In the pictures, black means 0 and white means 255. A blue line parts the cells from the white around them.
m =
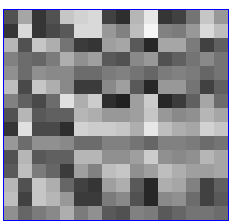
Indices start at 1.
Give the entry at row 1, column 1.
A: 81
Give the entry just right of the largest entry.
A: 129
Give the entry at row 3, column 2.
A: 81
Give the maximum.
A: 245
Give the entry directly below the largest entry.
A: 39
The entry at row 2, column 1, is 53
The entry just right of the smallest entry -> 159
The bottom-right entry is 108
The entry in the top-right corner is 152
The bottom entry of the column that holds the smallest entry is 81
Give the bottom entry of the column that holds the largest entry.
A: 123
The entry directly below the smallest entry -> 152
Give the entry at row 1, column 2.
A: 166
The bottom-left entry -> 144
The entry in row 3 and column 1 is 182
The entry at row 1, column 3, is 53
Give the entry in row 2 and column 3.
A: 53
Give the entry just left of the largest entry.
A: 190
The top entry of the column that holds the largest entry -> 231
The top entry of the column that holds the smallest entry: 46

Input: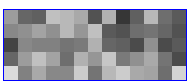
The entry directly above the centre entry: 192
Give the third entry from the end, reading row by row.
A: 163
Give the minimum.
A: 54
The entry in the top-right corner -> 90
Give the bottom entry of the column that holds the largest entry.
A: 219
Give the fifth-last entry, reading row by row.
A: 204
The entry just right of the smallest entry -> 96
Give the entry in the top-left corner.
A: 156
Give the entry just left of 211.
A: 110
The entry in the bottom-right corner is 211
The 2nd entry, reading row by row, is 102
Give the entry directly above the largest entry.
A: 102
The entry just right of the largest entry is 129
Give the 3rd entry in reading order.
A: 96
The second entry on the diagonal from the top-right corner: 102
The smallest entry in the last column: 75
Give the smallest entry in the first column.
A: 68
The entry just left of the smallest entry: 177

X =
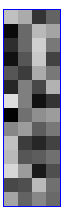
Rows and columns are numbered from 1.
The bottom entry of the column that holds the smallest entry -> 164
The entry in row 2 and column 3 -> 185
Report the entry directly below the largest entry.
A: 2
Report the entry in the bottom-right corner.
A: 105
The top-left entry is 192
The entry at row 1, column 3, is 52
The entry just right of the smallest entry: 112
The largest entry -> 222
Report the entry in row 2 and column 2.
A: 105
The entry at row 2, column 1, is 10
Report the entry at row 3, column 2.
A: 105

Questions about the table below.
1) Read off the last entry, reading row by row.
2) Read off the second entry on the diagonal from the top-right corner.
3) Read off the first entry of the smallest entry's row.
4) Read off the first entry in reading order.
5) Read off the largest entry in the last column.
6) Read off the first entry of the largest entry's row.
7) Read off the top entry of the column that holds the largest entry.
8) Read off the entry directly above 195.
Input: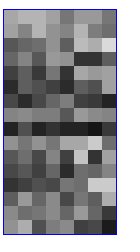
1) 27
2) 125
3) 35
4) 167
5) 218
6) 87
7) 118
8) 167

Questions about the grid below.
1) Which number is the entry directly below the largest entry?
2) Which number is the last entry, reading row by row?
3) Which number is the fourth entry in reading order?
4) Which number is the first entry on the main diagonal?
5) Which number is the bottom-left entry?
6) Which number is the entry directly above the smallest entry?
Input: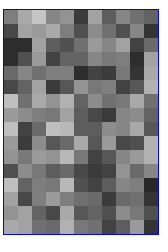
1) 154
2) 52
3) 134
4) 126
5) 169
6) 134
